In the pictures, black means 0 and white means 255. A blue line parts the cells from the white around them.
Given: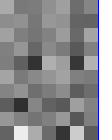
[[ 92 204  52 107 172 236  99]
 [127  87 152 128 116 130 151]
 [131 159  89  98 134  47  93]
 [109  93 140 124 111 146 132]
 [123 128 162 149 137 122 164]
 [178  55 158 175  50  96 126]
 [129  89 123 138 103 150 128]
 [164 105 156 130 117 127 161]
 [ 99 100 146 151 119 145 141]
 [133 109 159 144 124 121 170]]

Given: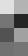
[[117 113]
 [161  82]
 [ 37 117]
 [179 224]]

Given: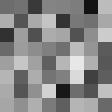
[[105 174 181  95 123 175 144 166]
 [193  82 110  24 210 144  85 170]
 [ 94  64 218 128 116 173  95 181]
 [ 87 176 231 182  95 161 198 159]
 [ 91 148 187 112 128 141 156 106]
 [204 142  82 166 172  80 158  49]
 [168 113 120  51 196 170  84 174]
 [188  18 125 130 132  57 114 109]]

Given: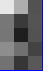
[[ 88  54 114]
 [ 67 112 141]
 [ 82  30 118]
 [ 84  58 119]
 [ 82 174 231]]

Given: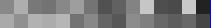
[[ 69 104  93 104 127 140  87 101 136 115 182 172 178 144 170]
 [ 34 201  74  78 198 131  97  81 116 158 136 115 120 174 136]]

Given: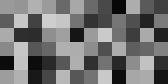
[[ 21 171 167  14 201 115  87 184  71  24 177 157]
 [ 46 194 141  40 115  48 175  87  41  12 195  11]
 [130 103  94 173  80 141 173 176 103  87 198 137]
 [ 32 170  61 113 202 155  21 160 143  44  46 171]
 [123  34  79 118  69  51 116 198 206  66 199  93]
 [ 64  90 173   7  73 106 168 105 155 177 149 154]]

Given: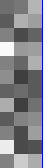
[[172 204 129]
 [ 81  74 236]
 [158  74 129]
 [140 131  91]
 [113  63 173]
 [ 90 108  98]
 [ 90  63 142]
 [176 102 129]
 [158 153 249]
 [ 99  74 129]
 [158 176  91]
 [181 119 110]]
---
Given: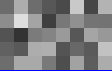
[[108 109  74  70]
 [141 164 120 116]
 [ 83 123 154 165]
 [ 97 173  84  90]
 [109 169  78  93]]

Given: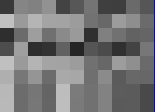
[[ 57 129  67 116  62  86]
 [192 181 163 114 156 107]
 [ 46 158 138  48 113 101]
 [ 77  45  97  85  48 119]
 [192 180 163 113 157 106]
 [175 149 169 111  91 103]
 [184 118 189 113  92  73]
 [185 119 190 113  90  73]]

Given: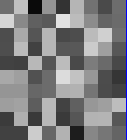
[[110  10  51 114 109]
 [213  96 226 140 107]
 [ 77  85  73 187 112]
 [ 78  65  87 203  87]
 [ 66 184 188 124  72]
 [168  81 220 151  53]
 [149 103 175 117  65]
 [158  93  66 151 189]
 [ 59  57  58 179  86]
 [ 65 204 178 135 100]]

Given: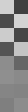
[[209]
 [ 75]
 [204]
 [ 84]
 [141]
 [143]
 [133]
 [127]]

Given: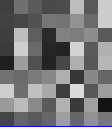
[[ 63  90  75  89]
 [ 66  81 115 106]
 [ 62  94 130 141]
 [ 59 106  35  90]
 [ 30  80  72  87]
 [114 123 176 136]
 [206 192  62  87]
 [154 138 178 160]
 [ 68  89 159 146]]

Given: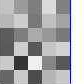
[[194 126 128]
 [182 120 163]
 [ 93 170 122]
 [ 89  88 210]
 [202 240  88]
 [103  76 200]]

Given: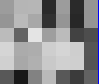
[[156 182 156 149]
 [149 168 149 149]
 [187 228 187  77]
 [213 173 213  85]
 [208 176 208  84]
 [ 88 130  88  98]]

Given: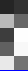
[[ 37]
 [185]
 [ 61]
 [ 96]
 [233]]
